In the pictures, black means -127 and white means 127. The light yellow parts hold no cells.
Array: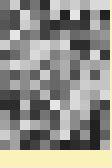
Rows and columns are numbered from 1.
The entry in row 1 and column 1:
-1
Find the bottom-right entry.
46
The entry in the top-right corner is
89
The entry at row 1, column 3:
-53
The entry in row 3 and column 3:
77
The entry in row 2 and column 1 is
-33
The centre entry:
-23
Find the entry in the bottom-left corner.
-1
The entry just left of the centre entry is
77
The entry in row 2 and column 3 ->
89
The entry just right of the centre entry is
46
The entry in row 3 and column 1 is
-42
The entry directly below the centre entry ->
-23
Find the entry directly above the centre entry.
22
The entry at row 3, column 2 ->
-53

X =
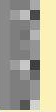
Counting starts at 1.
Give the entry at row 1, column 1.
9
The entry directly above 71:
-1
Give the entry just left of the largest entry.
-42
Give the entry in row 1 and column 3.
-1
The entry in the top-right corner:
40
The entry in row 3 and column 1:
9
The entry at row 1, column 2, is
-1
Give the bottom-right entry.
81
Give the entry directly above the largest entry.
20

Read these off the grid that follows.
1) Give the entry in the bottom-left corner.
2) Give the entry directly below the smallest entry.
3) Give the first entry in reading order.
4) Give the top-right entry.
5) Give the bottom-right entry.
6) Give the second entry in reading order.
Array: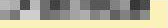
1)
23
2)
-29
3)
57
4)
-51
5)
11
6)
45

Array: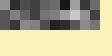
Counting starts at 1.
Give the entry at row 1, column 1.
19
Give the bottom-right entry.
-10
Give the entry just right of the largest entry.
19
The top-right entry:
-19
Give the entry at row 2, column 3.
-29
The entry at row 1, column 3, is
-50
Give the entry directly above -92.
0
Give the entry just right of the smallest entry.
31
